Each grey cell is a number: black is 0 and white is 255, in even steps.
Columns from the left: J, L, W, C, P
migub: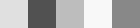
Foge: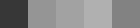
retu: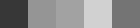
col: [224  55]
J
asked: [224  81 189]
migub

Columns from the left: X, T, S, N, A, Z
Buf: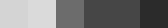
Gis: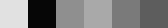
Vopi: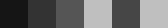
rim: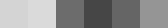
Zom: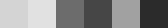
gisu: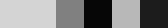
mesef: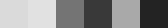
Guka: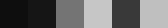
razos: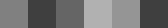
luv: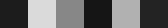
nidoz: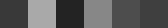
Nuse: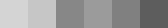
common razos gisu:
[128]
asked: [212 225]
Zom
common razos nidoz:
[63]
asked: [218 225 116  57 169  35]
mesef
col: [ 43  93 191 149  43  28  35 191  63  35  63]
Z
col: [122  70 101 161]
A
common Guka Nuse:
[198]

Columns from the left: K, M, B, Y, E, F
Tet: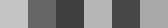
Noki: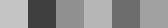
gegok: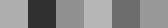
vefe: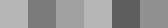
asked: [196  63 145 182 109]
Noki
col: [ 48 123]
M
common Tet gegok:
[182]
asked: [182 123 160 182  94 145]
vefe
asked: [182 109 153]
gegok

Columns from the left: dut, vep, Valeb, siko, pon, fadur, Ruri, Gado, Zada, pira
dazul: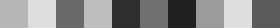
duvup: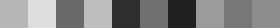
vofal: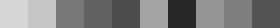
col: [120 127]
Zada
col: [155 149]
Gado

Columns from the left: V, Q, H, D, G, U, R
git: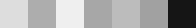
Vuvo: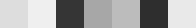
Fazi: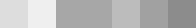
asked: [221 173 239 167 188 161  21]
git
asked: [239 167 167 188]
Fazi
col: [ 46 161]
U
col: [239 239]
Q
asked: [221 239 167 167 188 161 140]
Fazi
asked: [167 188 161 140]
Fazi
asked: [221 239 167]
Fazi

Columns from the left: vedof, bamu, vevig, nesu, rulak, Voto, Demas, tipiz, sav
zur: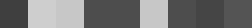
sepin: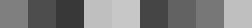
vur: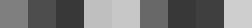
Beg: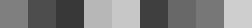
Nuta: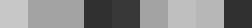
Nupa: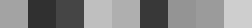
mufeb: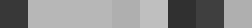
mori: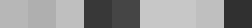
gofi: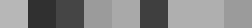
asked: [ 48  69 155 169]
gofi
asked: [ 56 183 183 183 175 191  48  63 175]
mufeb
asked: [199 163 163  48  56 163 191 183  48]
Nuta
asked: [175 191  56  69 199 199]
mori

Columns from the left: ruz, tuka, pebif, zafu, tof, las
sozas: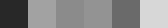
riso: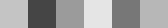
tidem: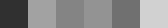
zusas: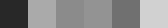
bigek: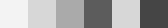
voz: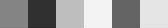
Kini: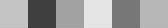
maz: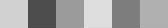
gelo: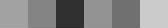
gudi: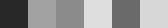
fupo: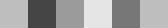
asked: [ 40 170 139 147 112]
zusas
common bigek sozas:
[215]
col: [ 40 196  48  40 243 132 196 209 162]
ruz
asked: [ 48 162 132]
tidem

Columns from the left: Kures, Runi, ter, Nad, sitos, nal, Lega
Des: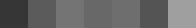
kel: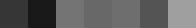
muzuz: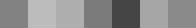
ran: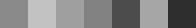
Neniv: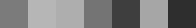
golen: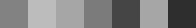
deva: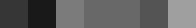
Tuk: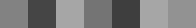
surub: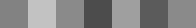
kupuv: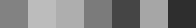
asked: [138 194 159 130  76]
ran
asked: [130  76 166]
ran
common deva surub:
[159]

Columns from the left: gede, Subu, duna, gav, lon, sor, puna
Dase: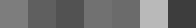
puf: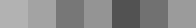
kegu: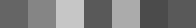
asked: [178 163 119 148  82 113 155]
puf
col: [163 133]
Subu
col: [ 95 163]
Subu

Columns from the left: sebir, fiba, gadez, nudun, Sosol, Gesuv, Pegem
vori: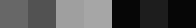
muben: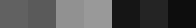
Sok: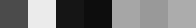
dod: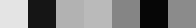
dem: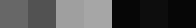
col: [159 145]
gadez
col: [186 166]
nudun
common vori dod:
[6]
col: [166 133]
Sosol
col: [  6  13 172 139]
Pegem
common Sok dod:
[21]
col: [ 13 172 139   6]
Pegem

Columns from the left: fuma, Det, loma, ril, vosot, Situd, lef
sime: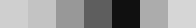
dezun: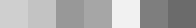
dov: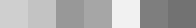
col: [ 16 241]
vosot
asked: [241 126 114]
dov

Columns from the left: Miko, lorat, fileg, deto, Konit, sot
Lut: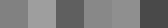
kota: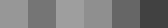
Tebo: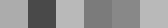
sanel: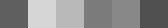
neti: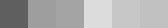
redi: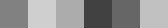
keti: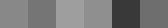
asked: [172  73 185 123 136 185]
Tebo
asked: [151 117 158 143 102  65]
kota
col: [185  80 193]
sot
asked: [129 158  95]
Lut
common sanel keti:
[136]

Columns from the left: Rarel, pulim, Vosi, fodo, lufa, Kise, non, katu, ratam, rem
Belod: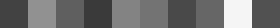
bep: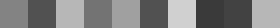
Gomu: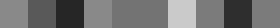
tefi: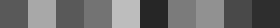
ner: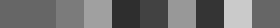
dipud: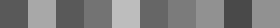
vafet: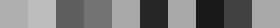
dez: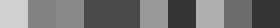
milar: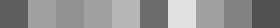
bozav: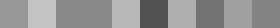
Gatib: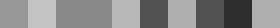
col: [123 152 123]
non
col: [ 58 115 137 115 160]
fodo
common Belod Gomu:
[115]
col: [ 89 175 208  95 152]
Rarel
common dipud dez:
[73]

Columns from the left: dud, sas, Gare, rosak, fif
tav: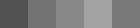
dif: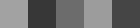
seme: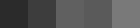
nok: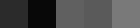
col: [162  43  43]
dud
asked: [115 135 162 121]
tav
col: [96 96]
Gare

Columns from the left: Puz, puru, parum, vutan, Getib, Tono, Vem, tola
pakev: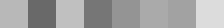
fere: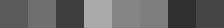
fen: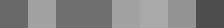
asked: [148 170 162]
pakev
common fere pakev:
[170]
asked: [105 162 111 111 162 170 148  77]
fen
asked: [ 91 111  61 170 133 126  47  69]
fere
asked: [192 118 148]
pakev

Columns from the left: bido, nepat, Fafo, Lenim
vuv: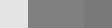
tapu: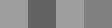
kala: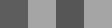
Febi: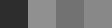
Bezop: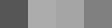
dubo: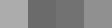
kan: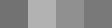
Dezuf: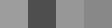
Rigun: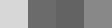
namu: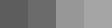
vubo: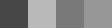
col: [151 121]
Fafo
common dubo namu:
[107]
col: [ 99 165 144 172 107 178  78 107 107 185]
nepat
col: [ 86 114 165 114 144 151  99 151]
Fafo

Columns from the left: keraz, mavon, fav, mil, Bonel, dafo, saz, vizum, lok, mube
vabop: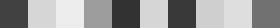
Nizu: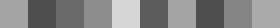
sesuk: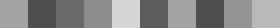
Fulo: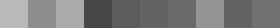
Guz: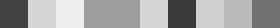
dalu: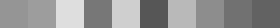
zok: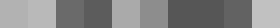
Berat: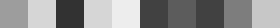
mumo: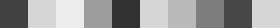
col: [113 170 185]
mube
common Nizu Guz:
[214]
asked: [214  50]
Berat
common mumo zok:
[185]
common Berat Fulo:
[92]
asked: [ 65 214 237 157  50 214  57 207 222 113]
vabop

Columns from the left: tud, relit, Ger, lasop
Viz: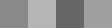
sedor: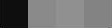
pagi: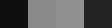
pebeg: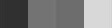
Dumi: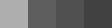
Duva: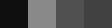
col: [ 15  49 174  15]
tud
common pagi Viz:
[137]
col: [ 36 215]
lasop
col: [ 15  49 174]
tud
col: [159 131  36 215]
lasop
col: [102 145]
Ger

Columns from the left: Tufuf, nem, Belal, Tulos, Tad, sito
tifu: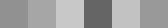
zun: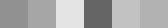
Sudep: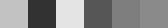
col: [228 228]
Belal
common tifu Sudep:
[194]
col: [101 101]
Tulos
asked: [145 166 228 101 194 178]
zun
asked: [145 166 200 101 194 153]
tifu

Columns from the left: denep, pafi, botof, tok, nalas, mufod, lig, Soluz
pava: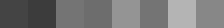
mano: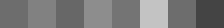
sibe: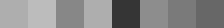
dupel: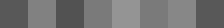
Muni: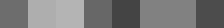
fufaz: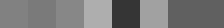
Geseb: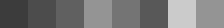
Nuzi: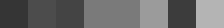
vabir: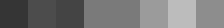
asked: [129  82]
dupel
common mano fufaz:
[129]
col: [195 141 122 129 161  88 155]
mufod
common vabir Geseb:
[76]
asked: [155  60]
Nuzi
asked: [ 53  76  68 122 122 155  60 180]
Nuzi
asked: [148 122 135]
dupel

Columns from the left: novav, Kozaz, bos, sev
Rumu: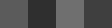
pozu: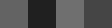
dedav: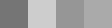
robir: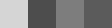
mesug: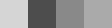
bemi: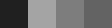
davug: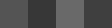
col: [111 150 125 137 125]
bos
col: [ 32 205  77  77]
Kozaz
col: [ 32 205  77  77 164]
Kozaz
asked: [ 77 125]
robir

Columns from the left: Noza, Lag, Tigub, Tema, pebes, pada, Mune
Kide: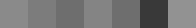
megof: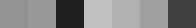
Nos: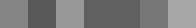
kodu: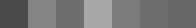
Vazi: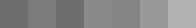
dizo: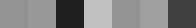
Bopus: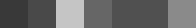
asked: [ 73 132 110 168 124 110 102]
kodu
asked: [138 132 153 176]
Vazi
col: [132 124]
Lag
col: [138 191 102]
Tema
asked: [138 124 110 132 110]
Kide
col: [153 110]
Tigub

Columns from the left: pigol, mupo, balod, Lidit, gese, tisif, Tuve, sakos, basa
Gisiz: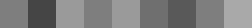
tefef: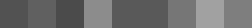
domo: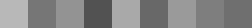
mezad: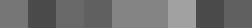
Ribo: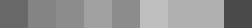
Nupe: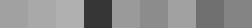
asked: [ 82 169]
domo
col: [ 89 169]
gese
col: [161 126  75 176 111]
sakos
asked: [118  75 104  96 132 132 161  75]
mezad
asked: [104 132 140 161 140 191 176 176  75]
Ribo

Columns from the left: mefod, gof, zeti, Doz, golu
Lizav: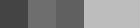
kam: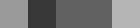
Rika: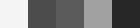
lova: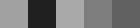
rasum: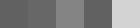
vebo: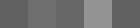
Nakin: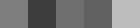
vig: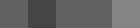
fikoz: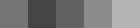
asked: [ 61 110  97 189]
Nakin
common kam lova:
[97]
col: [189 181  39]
golu
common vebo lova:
[97]

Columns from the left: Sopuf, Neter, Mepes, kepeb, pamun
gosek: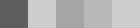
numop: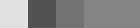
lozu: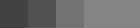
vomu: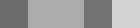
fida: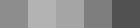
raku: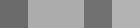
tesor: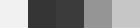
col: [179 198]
pamun
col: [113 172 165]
Mepes

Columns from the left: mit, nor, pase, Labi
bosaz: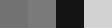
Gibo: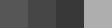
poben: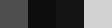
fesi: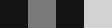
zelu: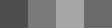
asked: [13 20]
poben
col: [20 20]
pase
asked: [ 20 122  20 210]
fesi
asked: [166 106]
zelu
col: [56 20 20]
pase
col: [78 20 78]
mit
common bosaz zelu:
[122]

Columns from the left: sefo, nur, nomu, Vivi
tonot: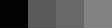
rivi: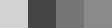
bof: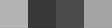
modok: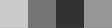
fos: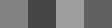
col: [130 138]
Vivi
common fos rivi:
[69]

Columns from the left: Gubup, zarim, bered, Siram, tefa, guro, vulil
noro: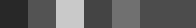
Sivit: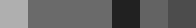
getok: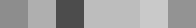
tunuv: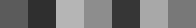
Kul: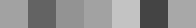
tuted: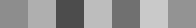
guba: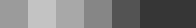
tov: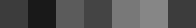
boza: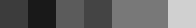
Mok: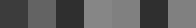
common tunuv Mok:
[47]
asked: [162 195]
Kul

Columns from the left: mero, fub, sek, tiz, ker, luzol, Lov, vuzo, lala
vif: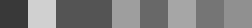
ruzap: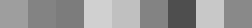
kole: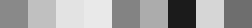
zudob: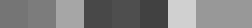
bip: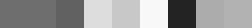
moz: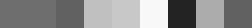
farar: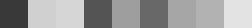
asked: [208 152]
zudob
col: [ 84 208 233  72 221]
tiz
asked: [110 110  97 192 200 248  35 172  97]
moz

